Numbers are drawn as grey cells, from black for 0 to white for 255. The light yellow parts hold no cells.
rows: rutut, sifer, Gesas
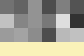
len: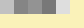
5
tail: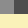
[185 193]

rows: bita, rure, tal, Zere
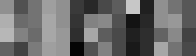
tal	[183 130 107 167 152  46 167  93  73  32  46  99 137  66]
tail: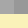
[ 46 167  93  73  32  46  99 137  66]
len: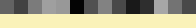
14

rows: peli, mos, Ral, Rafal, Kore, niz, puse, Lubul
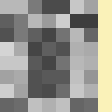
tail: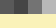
[176]
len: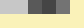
5
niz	[162 170  81  89  89 192 149]
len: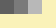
3

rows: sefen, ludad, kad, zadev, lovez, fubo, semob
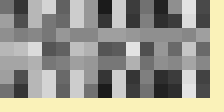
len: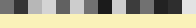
14
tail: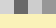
[ 53 205  53 127  46  60 219  66]
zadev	[183 191 219  85  97 191 177  85  91 227  79 151 105 197 105]
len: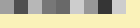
9
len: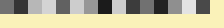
15
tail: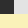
[73]
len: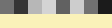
8

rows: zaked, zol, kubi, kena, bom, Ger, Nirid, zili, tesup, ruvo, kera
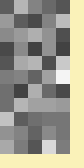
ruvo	[146 131  99 138 118]
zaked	[ 93 181 131 105  85]
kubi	[138 154 175 146  79]

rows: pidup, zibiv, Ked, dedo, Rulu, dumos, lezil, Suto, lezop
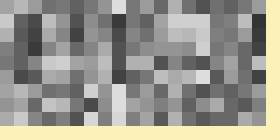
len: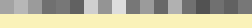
18
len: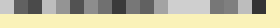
19
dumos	[155  74  89 170 163 112 148 177  66  97 119 189 170 183 221  89 155 112
  66]

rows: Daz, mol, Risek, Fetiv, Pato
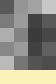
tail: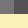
[77]
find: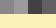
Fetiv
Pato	[186 117  83  77]

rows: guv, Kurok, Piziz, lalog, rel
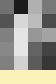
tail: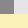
[99 67]
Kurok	[ 83 215 188  75]
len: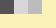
3
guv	[113  26 176 120]
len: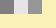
3

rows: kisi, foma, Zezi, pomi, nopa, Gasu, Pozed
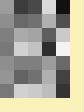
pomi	[120 209 194  46 243]
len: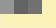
3
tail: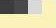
[17]
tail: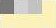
[ 46 243]
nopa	[142 127 127 156 105]

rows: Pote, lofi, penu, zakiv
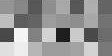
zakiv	[223 237 182 156 156 162 210 121]
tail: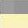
[142 168 115]

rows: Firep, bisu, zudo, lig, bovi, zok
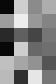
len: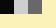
3
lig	[  8 206 104 111]

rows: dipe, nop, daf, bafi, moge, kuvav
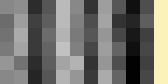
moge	[150 114  44  94 164 179  51 150  78   2  64]
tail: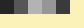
[171 100   2  71]

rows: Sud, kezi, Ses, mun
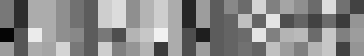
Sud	[120  45 172 172 143 113  92 206 220 143 180 206 172  38 157  92 136 107
 212 128 165 143 107 220 113  66]
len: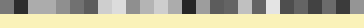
26
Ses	[  5  86 235 172 143 136  92 120  78 180 199 241 172  78  30  92 100 107
 228 128 180 186 107 199 128 157]
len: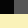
2
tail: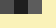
[100 107 228 128 180 186 107 199 128 157]

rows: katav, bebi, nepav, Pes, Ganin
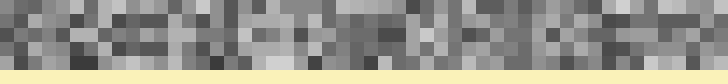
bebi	[116  87 171 144 136  75 116 178  75 101  87  87 171 123  81 144  87 163
 171 171 178 136 186 108 129 101 116 101 108 163 116 178 116 151 163 123
 129 108 151 171 123 171 144  75  81 116 116  93  93  93 151 108]
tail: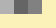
[116 163 136 178 178 123 123 108 194 108 129 163  81 151 157 116 108 108
  75  75 163 201 157 123  81 101 157 116 116 163  87 163 136 101 101 151
 157 157 101 136 163 101 123]

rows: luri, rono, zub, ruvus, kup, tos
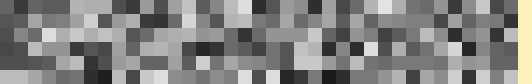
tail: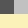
[180  46 134  46 221  79 174  92 115 166 214  39 134 100  92]
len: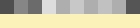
10
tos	[187 187 166 134 107 115  46  31 187  72 200 221 140 134 115 140 127 221
  79 221  39  58 121  25  46 121 121 148 180  66 166 140 206  52 206 127
 193]

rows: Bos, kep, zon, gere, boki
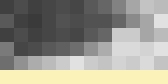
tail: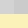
[218 195]
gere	[122  70  76  89  96 110 145 172 218 218 211 225]
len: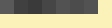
7
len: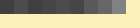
9

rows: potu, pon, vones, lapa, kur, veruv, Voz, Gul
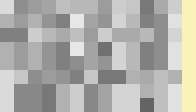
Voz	[218 136 136 120 177 205 136 164 212 212 177 191 225]
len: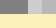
4
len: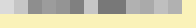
13

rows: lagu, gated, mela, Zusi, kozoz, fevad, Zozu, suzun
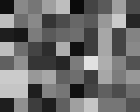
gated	[190 110 137  53  76 103  90 152 203  37]
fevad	[203 203 152 167  96 110  61 167 124 152]
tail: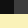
[167  68 137]
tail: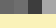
[ 68 131]
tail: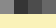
[ 90 152 203  37]
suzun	[ 30 144  61  30  96 160 197 118 118  82]

